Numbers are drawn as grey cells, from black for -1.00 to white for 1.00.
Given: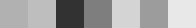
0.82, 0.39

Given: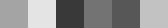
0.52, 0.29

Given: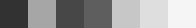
0.92, -0.61

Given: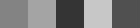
-0.37, 0.03

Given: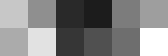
0.24, 0.34

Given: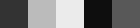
-0.31, -0.60

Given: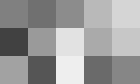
0.67, 0.27

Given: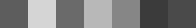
-0.42, -0.27
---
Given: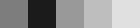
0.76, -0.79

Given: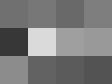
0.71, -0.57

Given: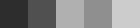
0.60, -0.65

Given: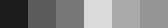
0.71, -0.78

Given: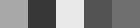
0.83, -0.57

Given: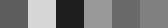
0.68, -0.76

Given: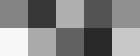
0.94, -0.68

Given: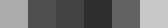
0.56, -0.65

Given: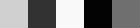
0.95, -0.98

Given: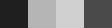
0.63, -0.76
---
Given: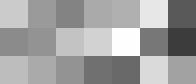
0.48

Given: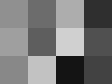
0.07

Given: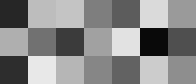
-0.65

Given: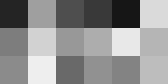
0.09

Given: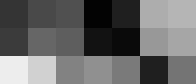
0.86

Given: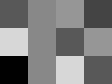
-0.99

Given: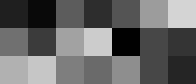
0.39
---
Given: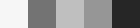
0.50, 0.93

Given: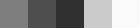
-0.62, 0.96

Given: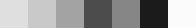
-0.40, 0.97

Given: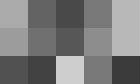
-0.32, 0.61

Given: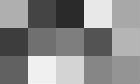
-0.01, 0.88

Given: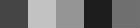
0.17, 0.52

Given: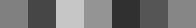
0.16, 0.55
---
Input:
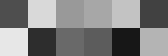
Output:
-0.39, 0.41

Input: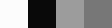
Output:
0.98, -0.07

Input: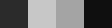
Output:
-0.66, -0.88

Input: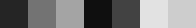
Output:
-0.71, 0.61

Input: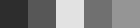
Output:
-0.65, 0.17

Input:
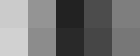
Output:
0.59, -0.07

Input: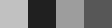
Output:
0.51, -0.32
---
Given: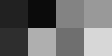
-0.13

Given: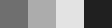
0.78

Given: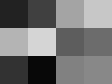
0.01

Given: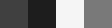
0.92

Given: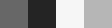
0.93

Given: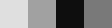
-0.89

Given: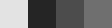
-0.40

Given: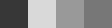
0.20

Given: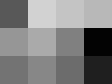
-0.15

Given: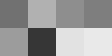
0.77
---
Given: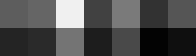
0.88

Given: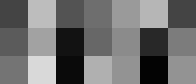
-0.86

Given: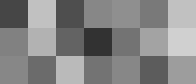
-0.22

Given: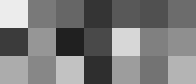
-0.75

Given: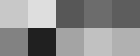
-0.32

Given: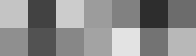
0.60
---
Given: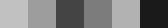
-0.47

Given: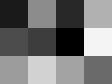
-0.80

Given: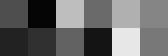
-0.84

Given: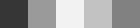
0.01

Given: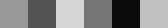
-0.35

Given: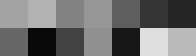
-0.82

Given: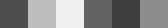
-0.39

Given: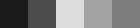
-0.41

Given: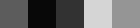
-0.61

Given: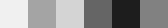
-0.21
